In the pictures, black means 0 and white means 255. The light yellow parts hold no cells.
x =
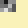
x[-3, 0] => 105
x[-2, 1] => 110
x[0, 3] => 139
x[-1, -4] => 163

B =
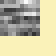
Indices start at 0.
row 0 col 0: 102
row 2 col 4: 88
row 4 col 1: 189
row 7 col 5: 112
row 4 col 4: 82
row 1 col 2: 180
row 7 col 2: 152
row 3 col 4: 148
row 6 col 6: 154
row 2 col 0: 124
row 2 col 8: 149
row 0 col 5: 207
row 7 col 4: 132
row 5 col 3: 70
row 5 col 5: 129
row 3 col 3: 121
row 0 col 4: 183
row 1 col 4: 185
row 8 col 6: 57
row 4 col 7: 82
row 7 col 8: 114
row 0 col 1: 155
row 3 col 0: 98
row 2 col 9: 118

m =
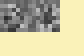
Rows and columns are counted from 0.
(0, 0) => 118
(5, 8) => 93
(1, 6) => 97
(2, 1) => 107
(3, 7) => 111
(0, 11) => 102
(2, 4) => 177
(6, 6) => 161
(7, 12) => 171
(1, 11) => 141
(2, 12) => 62
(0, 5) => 113
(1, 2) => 192
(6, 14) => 105
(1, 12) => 100
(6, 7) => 91
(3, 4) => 71
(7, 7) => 105
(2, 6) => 89
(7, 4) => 130
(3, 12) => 83
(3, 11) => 72
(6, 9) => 152
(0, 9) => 105
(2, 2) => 128
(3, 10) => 125
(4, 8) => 104
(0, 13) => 119
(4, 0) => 119
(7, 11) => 150
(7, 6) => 135
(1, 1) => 150
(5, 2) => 126
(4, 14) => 123
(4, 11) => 62

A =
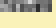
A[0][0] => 143
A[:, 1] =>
[92, 161, 158]
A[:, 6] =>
[157, 106, 119]
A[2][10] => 137
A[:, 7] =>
[211, 111, 103]
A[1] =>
[169, 161, 123, 85, 182, 78, 106, 111, 106, 42, 115, 109, 76]
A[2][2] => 139
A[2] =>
[135, 158, 139, 86, 162, 82, 119, 103, 139, 44, 137, 122, 76]

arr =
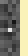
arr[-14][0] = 121
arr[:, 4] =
[79, 101, 107, 95, 93, 85, 103, 78, 104, 102, 79, 73, 90, 92]
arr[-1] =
[96, 95, 71, 95, 92]
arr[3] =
[83, 73, 49, 86, 95]
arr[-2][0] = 79
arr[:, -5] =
[121, 67, 73, 83, 99, 66, 63, 114, 67, 81, 102, 95, 79, 96]
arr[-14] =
[121, 114, 78, 110, 79]
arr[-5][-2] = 88
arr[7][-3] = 227
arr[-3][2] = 84
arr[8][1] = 49
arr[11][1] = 86
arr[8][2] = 45

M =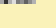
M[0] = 167
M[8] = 178
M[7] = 141
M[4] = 122

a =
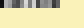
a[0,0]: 15
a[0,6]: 215
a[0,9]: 68
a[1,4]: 78
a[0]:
[15, 179, 162, 99, 75, 131, 215, 124, 204, 68, 143, 127, 147, 63, 97]
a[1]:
[19, 179, 156, 87, 78, 138, 206, 123, 207, 69, 136, 133, 152, 56, 100]

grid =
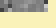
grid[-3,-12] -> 115
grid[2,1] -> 118
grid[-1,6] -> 138
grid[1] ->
[117, 118, 70, 126, 134, 145, 159, 127, 121, 132, 125, 199]
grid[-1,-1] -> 165
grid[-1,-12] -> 64
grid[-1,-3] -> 138
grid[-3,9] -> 126
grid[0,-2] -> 132

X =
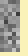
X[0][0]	161
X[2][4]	148
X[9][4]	131
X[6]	[156, 129, 100, 105, 149]
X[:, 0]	[161, 133, 167, 123, 138, 170, 156, 108, 144, 103, 116, 137, 110]
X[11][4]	159
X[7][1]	147
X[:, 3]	[99, 155, 129, 183, 145, 155, 105, 170, 85, 128, 98, 120, 191]
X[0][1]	167
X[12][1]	130
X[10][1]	127
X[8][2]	182
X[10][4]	201
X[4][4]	153
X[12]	[110, 130, 130, 191, 118]
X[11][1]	156
